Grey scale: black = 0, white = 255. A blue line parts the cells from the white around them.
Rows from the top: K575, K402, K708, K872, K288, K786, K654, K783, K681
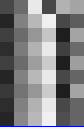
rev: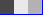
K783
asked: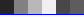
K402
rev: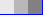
K786
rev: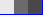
K575
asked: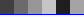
K708
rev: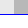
K786

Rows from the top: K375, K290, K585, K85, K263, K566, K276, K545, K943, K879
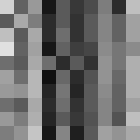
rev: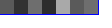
K545
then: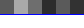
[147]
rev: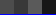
K375

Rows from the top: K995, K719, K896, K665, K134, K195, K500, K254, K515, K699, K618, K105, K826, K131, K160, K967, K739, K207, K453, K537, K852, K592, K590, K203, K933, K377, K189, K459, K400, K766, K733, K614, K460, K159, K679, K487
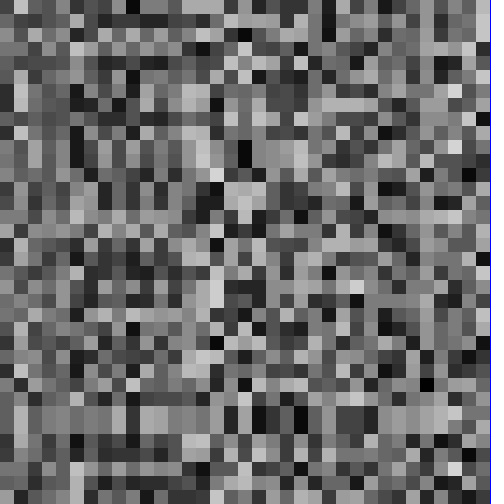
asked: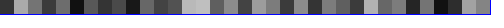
K614
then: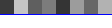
[162]
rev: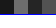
K400
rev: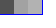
K254
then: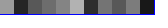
[109]

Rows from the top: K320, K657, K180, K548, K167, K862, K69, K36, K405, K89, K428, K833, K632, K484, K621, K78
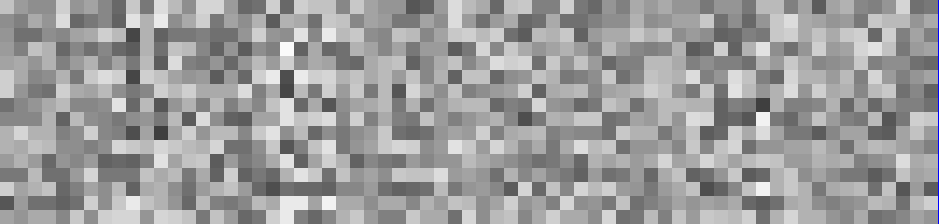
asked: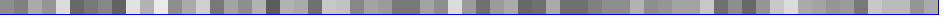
K657
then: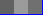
[120]
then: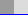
[186]
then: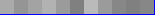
[178]
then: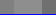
[104]
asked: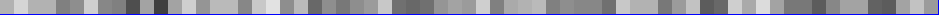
K89
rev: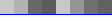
K632

